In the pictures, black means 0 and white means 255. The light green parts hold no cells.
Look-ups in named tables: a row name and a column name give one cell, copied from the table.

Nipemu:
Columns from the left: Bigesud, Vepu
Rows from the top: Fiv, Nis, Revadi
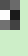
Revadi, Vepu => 66
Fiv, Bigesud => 80
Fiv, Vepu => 106
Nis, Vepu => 26
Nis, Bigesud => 253
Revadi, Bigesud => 113

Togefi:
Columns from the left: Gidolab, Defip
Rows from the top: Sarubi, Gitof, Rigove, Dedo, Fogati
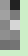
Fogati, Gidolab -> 112
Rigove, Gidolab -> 134
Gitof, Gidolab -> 161
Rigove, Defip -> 214
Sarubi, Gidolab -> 152
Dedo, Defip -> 134
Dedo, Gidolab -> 143
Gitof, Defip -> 123
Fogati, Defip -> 116
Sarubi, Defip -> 34

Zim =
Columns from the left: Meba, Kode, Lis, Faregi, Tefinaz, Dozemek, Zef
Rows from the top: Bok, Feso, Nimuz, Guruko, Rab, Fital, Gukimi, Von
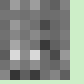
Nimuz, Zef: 115
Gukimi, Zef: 124
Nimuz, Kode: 152
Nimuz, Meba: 107
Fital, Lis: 140
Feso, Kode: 118
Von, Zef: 95
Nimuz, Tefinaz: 73
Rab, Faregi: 115
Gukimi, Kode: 142
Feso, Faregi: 121
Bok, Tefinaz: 109
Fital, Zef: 152
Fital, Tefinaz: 110

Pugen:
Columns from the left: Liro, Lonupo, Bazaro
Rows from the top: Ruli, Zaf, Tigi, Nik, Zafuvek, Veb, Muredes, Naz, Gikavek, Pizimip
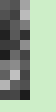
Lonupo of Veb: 105
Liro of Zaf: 81
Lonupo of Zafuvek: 61
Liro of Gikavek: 180
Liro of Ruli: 94
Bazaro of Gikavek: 80
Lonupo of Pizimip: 70
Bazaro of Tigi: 124
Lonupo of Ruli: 84
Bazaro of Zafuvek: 142
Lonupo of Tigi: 91
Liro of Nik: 33
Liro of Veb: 29
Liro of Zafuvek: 59
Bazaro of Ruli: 163
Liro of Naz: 96
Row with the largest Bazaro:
Zaf

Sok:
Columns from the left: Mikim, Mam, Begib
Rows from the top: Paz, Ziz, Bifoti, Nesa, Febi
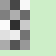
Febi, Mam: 84
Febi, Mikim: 171
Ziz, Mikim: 127
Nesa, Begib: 115
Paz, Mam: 71
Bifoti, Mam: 47

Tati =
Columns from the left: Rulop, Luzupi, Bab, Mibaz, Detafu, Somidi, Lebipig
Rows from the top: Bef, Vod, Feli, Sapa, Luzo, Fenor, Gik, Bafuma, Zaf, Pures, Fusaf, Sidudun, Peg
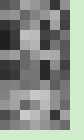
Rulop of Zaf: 126
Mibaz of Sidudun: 186
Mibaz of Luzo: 180
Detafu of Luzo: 49
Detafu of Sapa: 67
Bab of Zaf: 111
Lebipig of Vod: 72
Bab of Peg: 139
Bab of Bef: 165
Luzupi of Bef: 100
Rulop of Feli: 51
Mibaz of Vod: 131
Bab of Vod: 103
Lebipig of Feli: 64
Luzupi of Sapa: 59

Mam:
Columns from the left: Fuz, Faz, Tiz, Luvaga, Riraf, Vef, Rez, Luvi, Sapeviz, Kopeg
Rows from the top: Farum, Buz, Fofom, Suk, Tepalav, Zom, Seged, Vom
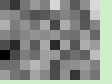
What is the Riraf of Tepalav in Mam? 169
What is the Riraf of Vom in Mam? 134
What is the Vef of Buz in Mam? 114
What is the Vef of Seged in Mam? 73
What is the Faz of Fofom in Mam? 124
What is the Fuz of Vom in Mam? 156

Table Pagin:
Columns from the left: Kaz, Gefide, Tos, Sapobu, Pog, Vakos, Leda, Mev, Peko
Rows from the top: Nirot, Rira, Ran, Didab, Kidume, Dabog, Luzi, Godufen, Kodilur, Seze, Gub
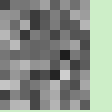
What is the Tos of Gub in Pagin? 184
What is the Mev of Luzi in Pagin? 60
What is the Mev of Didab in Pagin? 84
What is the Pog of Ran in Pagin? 90
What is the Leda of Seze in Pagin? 91
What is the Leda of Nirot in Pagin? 145
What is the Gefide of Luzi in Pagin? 161
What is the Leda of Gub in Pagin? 110
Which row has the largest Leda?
Godufen

